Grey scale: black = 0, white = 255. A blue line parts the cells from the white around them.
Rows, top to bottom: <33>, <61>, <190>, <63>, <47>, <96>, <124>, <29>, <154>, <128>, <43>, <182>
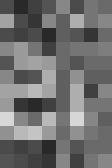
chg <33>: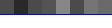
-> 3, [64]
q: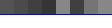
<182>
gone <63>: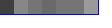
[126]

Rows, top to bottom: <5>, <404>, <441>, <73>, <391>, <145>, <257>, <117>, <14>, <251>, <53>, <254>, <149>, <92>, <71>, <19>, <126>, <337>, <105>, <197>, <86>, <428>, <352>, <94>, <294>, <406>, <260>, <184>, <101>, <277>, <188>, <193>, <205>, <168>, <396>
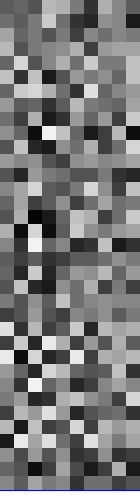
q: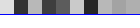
<94>
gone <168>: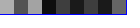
[74]
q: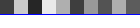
<294>

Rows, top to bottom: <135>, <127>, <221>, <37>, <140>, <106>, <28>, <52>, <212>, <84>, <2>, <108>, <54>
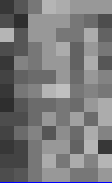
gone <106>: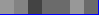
[98]
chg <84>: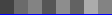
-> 6, [107]
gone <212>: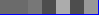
[161]
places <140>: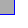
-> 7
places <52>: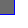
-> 3 4 6
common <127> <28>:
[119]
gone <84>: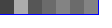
[141]

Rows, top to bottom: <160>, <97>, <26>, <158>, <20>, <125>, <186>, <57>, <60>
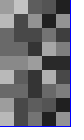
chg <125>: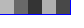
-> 2, [93]
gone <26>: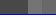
[62]
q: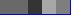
<158>
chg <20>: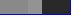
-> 3, [157]

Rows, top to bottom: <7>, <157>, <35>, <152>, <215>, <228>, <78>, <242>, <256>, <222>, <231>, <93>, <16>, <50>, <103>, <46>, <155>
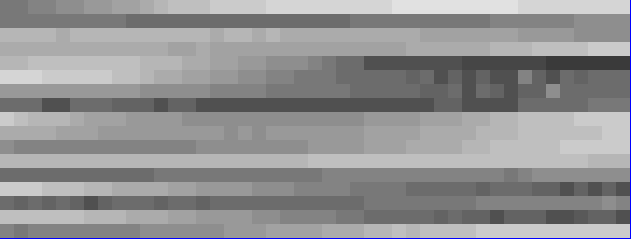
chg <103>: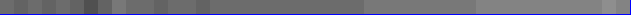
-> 9, [108]
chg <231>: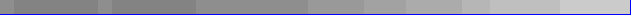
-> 8, [131]
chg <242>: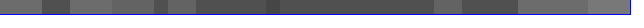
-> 20, [80]
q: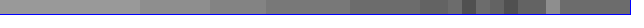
<78>
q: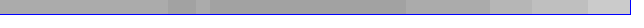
<152>
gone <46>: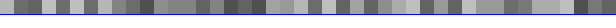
[89]

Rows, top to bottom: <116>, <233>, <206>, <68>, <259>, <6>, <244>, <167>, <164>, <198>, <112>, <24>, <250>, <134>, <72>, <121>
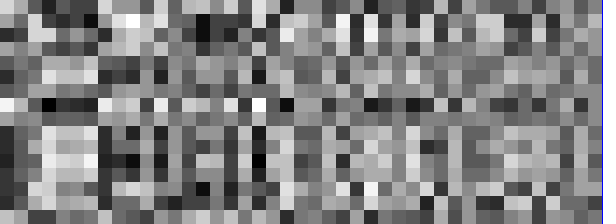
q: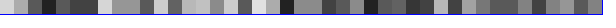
<116>
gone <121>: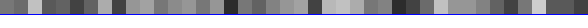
[78]
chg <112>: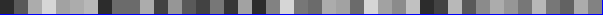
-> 29, [150]
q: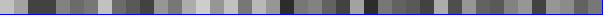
<121>
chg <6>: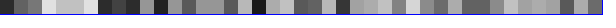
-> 25, [66]
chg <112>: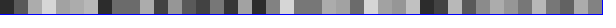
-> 23, [107]
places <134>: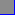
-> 6 13 30 34

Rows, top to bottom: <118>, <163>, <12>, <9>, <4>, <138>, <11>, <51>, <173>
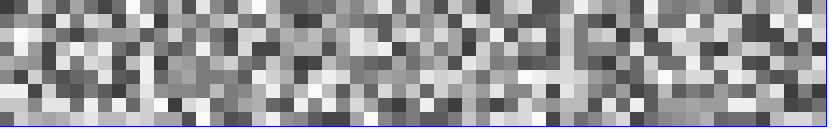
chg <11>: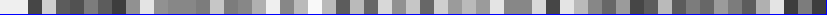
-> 16, [186]
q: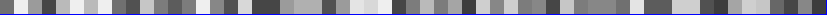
<9>
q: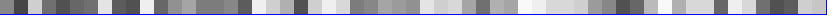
<138>
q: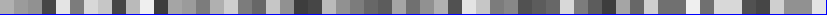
<4>
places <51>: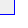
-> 7 9 15 22 24 31 46 53 54

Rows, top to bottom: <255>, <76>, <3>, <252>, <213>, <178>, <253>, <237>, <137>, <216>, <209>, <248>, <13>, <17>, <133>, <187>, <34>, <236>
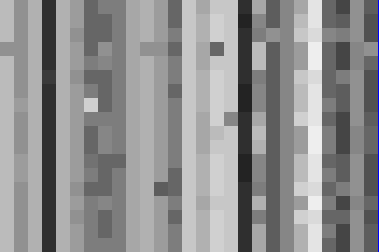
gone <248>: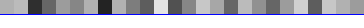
[114]
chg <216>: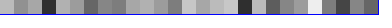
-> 3, [177]
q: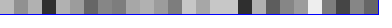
<209>
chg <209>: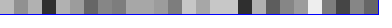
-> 11, [177]
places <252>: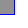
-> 1 2 8 11 12 27
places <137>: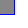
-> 17 21
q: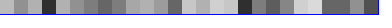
<187>

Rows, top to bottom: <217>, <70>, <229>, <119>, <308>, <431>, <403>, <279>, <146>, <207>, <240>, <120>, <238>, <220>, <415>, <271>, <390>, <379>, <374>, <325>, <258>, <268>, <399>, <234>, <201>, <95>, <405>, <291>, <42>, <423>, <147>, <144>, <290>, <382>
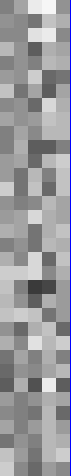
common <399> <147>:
[155]
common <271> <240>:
[175]
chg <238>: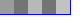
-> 4, [128]
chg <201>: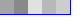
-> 1, [175]

